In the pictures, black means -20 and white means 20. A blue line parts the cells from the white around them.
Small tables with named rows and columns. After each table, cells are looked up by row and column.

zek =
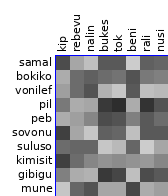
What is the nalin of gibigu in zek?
8
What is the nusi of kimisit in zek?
1
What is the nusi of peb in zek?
-3
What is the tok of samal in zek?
-6
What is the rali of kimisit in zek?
4
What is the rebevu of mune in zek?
-4
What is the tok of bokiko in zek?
-2
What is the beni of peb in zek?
0
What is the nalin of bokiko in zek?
-5
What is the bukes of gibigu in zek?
-11
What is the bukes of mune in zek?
6
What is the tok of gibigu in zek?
-9
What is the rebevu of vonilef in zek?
-3
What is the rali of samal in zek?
-5
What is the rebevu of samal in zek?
6
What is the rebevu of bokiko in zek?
-3
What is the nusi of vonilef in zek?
9
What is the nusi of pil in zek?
-7
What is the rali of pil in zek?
-12

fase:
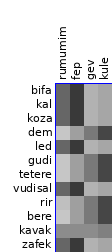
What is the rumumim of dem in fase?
11
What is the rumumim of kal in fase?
-4
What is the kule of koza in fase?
6
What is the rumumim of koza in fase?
-4
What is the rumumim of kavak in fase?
2
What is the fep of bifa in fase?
-11
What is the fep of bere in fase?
5
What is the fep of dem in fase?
5
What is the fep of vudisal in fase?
-11
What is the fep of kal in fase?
-11
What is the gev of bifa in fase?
8
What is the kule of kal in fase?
6
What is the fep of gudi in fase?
5
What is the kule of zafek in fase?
6
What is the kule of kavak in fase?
0
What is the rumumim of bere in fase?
11
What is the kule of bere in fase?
-9
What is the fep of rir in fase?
5
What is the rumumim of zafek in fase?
-4
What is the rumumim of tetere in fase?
11

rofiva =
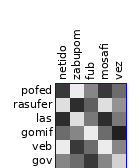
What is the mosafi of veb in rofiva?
17
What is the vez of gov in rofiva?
13
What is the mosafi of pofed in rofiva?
-11
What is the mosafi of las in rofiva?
-13
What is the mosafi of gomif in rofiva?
-3
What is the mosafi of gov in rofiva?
1
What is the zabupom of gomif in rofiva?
1
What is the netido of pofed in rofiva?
-11
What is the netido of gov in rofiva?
1
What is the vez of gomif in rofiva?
-15

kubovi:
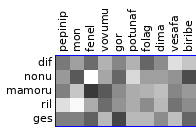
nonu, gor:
-4
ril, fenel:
7
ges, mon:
0
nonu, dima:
5
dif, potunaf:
8
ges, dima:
2
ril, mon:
19
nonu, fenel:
20
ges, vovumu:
9
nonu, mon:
-6
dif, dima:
2
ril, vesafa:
-2
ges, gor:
-9
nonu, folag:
5
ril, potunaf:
7
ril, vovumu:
-3
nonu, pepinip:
4
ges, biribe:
-4
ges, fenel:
-5
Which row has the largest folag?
ges

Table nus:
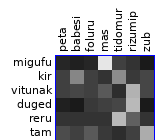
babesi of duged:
-16
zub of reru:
-12
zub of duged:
-16
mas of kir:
-12
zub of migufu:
-16
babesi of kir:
1
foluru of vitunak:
-10
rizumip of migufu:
-12
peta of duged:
-15
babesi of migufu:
-15
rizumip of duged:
9
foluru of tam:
-6
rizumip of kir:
-11
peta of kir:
-10

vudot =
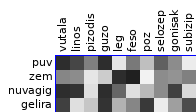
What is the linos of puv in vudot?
-9
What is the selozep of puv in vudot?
-5
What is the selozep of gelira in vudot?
17
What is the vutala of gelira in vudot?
-10
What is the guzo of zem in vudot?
12
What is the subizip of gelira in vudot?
-8
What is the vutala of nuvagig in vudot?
-13
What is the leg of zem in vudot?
-13
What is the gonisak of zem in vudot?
3
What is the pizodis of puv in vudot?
0
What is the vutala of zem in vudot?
1
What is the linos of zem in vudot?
2
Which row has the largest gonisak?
gelira

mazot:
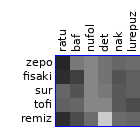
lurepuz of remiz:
-4
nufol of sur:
1
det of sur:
-1
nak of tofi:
-6
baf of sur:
-7
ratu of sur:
-4
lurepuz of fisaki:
-5
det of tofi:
1
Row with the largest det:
remiz

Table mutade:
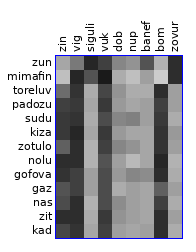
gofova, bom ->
-13
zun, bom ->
8
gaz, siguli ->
5
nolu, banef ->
6
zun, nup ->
3
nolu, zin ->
-13
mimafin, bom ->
12
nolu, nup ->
9
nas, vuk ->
-8
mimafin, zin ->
10
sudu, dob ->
1
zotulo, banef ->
6
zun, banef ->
-7
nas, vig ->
-13
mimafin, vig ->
-14
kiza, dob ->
4
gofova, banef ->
2

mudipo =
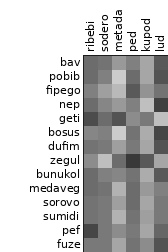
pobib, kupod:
6
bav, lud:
-6
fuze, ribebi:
-1
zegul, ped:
-11
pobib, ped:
-3
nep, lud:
-10
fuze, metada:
6
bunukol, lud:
-6
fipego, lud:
-2
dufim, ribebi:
-2
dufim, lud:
-7
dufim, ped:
-1
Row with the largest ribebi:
zegul

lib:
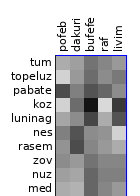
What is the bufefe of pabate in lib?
-7
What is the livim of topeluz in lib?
-1
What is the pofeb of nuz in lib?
5
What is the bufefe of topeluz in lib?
-3
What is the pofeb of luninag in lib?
6
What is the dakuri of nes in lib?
-7
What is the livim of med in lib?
4
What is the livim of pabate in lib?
2
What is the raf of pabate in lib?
-4
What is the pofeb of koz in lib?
13
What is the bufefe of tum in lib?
-2
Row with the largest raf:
koz

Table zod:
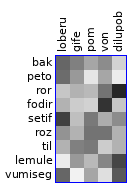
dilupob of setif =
2
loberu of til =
8
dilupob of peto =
17
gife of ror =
8
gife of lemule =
4
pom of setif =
-1
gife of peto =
4
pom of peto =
16
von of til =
12
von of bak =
2
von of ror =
-2
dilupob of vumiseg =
-6
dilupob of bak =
13

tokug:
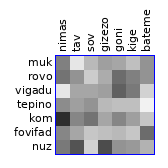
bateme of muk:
3
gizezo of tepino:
9
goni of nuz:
3
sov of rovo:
12
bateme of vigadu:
13
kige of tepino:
10
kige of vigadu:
-1
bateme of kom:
11
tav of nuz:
-7
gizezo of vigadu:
5
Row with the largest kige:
fovifad

